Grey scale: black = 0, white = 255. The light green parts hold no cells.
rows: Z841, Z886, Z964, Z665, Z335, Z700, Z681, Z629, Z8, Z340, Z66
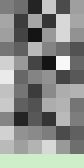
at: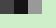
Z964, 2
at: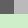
Z665, 2
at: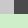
Z841, 4

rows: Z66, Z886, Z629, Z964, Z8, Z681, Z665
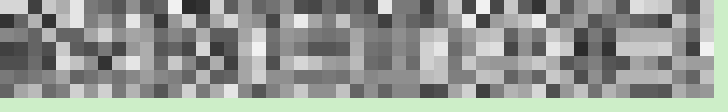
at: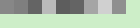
Z681, 12
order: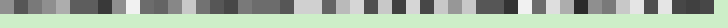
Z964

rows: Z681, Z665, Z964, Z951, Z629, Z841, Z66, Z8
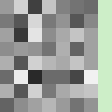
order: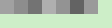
Z951
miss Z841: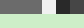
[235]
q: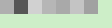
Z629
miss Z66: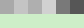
[188]

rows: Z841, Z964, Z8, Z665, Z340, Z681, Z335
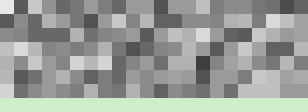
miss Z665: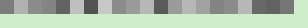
[217]
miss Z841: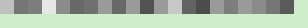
[146]
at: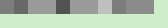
Z841, 8
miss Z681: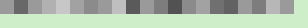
[170]
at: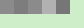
Z665, 5
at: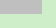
Z335, 18
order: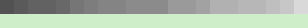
Z964

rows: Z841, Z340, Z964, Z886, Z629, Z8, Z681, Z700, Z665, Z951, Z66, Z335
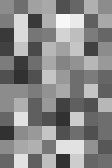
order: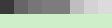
Z964
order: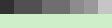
Z951
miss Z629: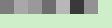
[132]
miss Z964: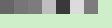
[211]
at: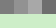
Z681, 3
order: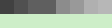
Z700
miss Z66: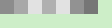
[87]

